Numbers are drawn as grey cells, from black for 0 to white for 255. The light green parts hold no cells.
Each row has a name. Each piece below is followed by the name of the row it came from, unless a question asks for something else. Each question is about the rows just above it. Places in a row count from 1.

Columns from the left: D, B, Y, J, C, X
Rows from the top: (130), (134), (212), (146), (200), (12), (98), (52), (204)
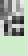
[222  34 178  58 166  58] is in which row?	(52)
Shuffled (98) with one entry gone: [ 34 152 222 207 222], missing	[192]
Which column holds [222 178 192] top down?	X
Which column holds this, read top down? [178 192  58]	X
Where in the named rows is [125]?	(200), 1
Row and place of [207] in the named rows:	(98), 1
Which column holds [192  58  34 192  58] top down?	X

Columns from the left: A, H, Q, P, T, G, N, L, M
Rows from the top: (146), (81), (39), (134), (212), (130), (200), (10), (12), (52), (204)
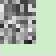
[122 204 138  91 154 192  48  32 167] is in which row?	(204)
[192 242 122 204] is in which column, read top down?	L

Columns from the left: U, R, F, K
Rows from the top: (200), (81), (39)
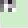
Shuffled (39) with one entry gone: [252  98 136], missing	[238]
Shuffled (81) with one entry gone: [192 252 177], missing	[123]
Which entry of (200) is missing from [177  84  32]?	[165]
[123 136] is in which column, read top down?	U

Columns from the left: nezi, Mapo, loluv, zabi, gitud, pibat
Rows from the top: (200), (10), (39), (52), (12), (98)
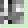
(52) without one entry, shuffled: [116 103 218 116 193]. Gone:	[131]
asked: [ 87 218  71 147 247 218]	(39)
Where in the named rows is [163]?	(12), 6
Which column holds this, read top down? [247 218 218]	Mapo
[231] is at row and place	(98), 2
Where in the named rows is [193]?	(52), 1
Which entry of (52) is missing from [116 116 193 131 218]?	[103]

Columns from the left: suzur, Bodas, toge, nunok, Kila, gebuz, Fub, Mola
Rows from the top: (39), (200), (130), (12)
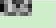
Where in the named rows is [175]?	(130), 7
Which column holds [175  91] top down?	Fub
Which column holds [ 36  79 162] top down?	Mola
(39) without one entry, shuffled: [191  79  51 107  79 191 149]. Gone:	[67]
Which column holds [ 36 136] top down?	Kila

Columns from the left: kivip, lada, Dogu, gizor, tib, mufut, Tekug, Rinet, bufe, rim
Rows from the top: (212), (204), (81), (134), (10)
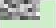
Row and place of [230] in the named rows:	(204), 2
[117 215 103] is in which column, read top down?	Dogu
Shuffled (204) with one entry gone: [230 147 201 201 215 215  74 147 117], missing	[188]
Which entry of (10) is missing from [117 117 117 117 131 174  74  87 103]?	[161]
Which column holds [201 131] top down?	Rinet

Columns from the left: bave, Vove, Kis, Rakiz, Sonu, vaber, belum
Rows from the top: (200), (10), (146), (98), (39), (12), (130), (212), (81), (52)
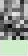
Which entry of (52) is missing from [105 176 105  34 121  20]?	[202]
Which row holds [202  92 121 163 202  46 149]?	(200)
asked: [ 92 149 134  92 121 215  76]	(12)
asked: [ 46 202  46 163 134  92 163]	(39)
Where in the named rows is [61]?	(212), 5
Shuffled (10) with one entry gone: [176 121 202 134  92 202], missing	[190]
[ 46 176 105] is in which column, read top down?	belum

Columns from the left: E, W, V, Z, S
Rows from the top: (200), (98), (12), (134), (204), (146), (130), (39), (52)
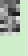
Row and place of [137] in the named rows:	(12), 5
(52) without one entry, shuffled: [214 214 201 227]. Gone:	[188]

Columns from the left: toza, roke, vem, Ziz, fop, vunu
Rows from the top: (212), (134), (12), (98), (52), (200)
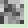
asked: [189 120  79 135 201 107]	(134)
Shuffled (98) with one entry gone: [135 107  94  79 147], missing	[174]
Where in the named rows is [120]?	(134), 2

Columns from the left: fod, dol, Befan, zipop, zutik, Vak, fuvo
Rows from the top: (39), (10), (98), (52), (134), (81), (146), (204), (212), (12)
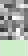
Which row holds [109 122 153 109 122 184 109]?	(146)
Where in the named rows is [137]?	(98), 4
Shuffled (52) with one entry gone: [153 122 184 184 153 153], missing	[169]

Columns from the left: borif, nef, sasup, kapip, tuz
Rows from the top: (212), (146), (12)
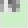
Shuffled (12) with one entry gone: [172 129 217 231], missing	[187]
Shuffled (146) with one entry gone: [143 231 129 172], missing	[157]

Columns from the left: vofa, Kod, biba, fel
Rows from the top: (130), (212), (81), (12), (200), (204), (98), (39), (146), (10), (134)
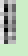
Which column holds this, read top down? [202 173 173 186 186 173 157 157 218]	biba
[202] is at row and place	(130), 3
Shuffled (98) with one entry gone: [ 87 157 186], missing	[129]
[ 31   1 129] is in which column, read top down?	Kod

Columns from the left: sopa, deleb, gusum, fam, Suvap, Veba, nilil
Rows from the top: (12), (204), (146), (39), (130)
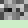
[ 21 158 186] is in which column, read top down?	gusum
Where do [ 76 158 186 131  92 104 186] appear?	(12)
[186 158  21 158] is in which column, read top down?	gusum
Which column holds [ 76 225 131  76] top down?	sopa
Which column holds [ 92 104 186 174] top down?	nilil
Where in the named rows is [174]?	(130), 7

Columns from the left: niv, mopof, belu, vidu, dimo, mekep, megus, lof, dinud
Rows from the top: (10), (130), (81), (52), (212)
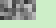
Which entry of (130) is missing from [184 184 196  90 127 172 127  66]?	[114]
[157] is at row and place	(52), 1
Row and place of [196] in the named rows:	(130), 8

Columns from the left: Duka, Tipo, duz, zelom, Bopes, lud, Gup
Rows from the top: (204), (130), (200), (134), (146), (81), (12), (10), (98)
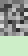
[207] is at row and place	(146), 1
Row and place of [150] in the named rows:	(204), 3

